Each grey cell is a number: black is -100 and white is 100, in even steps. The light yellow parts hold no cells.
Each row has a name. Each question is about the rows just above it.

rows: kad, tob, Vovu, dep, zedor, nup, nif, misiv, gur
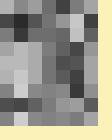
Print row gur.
[ 2 61  7  2  7 -3 29]
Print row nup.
[ 40  56  34  -9 -29 -49  29]
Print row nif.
[  2  61   7   2   7 -55  12]
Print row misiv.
[-39 -44 -24  -3  18  23 -29]

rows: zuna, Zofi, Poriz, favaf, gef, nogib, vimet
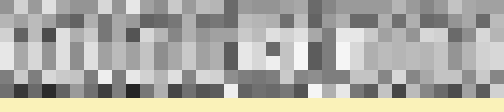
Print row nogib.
[-1 58 -1 69 58 53 -1 87 -1 81 64 42 75  5 69 64 11 -1 -7 -1 58  5 11 -1
 -1 53 53  5 69  5 32 53 53 11 58  5]
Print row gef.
[ 81  32  69  16  75  11  75  26  47  26  53  11  32  58  26  37 -28  81
  69  87  53  92 -28  -1  92  69  37  47  42  47  42  53  16  42  64  69]

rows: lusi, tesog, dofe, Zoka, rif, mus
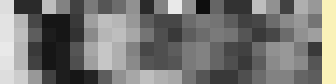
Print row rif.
[ 78  43 -49 -83 -77 -38  25  55  37   8 -33 -38 -33  -4   2 -21 -38 -55
 -27   8  19   8 -33]
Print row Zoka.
[ 83  43 -55 -83 -77 -33  31  55  37   2 -44 -38 -27  -4   2 -21 -44 -49
 -15  14  19  -4 -55]
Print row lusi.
[ 73 -67 -67  49   2 -49  -4 -33 -15  14 -67   2  83  14 -89 -21 -61 -61
  49  14 -49  37  19]

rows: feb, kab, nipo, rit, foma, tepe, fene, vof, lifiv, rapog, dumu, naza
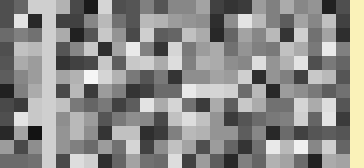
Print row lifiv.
[-38  78  57  62  11  45  22 -33  -5  11   6 -43  51  73  51  16 -54 -33
 -16  -5   0  62 -21  78 -54]
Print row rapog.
[-69  28 -85  62  16  45  11 -59  51  51 -64 -54   0  45  40  16  16 -27
   6 -69 -16 -49 -33 -27 -33]
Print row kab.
[-38  78 -69  62 -49 -49   6  45 -11 -33  45  40  22  16  11 -64  11  78
  45   0 -27  28   6  51 -49]
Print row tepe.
[-27   6  22  62  28  40  93  67  40  -5 -33  -5 -59  11  11  28  22  62
 -64  16   0 -49  57  45 -33]
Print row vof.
[-43 -54  57  62  51  -5 -21  -5 -49 -27  78  34  67 -11 -54  34 -27  57
  34 -11 -11  67  34  73 -33]
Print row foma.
[-33  34  22  62 -59 -49 -43  57 -27  57  62  34  73   0  40  34  11   6
  73  16  40  78 -38  -5 -21]

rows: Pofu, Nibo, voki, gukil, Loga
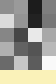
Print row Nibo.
[ 72  16 -73  -7]
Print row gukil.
[ 38 -23 -34  44]
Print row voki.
[  5 -45  83  32]
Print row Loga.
[-17  55 -28  95]

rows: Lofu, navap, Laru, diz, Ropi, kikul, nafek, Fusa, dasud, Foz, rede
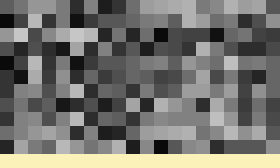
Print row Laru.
[ 18  55 -43   7  34  55  44 -71  -9 -71 -14 -92 -43 -48 -48 -87 -20  -9
 -48 -54]
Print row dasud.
[-59   1   7 -38   1  44 -65 -20 -26 -59  -4   7   1   1   1  50  18 -48
  -4 -43]
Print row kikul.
[-59 -87  34 -54  13 -65 -20 -54 -38 -20 -26 -48 -43 -14  29 -43  -4 -54
 -71 -20]
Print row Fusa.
[-38  -9 -43 -26 -82 -65 -38 -77 -48  29 -71  39  18   1 -65  34  -4 -54
 -14 -48]

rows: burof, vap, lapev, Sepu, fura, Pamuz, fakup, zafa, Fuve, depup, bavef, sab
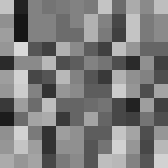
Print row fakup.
[ 18  60   2 -61  18   8 -27 -27  60  18 -39  29]
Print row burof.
[ 54 -73   2  -9  -4   2  -4  54 -15  34   8  49]
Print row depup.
[ 13  65  -4 -61  24  13 -27 -27  54  29 -39  18]
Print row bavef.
[ 18  54  24 -61  13  13 -33  -9  65  18 -44  44]
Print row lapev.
[ 24 -83   2   2 -15 -15  39  -4 -50  54  -4   8]

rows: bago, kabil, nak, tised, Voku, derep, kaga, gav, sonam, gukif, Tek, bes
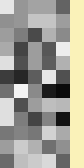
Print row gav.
[ 75 -37  23  49  44]
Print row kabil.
[13 18 54 54 23]
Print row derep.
[-53 -70 -27  80 -37]
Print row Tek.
[ 23  59  39 -12  13]

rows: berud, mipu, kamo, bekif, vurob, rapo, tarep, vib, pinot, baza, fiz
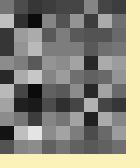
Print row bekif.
[-58  16  45  -2  -2  -2 -30 -13  -8]
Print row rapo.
[-69  34  56   4  22 -13 -24 -18  16]
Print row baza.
[-85  50  79  10  28  -2 -40 -18  22]
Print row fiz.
[-35   4  10 -24  -8 -24 -30 -24 -13]

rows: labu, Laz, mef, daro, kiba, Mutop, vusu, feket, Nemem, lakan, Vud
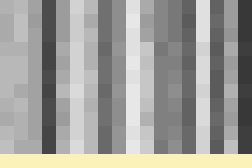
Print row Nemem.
[ 33  39  27 -40  22  65  44 -12  11  81  39   0   0 -23  71 -18  22 -56]
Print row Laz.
[ 33  50  22 -40  22  60  33 -12  11  81  22   5  -6 -29  76 -18  22 -56]
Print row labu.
[ 39  44  27 -40  22  65  44 -12  11  76  33   5  -6 -23  76 -23  22 -56]

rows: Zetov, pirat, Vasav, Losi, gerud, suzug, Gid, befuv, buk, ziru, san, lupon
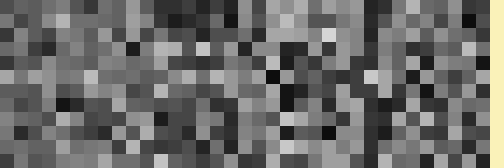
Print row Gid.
[-28 -28 -34  13 -39 -28  19   3  13 -45 -34  41 -18 -23 -45 -34  19 -18
 -23  30 -84 -72 -34 -45  25 -51 -51  30 -57  -7 -84  -2 -34  19 -62]
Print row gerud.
[-57 -28 -34   8 -13 -18 -28   3  -2 -18 -13  25 -45 -51 -62 -51  -7 -18
 -51  47 -78 -34 -57  -2  19 -57 -62   8 -23  30 -78  13  -2  -7 -84]
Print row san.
[-18 -13 -23 -23  25 -13  -7  -2 -51  41 -45 -57 -51 -39 -72 -13 -72  13
 -34   8  57  30   8  25  -2  19 -62 -13   8  -7  19 -28 -18 -67  -7]

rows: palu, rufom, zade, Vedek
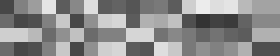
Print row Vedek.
[-16 -44 -38   1  57 -44  13  62  68 -28 -33  74  57  -5  13   1  13  39
 -38 -38]
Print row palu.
[-44   1  23  79 -28   7  74 -28 -22 -33 -10  -5 -28  62  85  74  79  45
  28  28]
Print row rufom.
[-16 -44 -38   1  57 -44  13  62  68 -28  39  33  51 -38 -60 -49 -54 -22
   7   7]

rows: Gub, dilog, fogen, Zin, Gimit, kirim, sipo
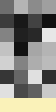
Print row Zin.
[ 52 -87  30  41]
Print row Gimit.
[64  3 36 47]
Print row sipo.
[ 76 -43 -25  58]

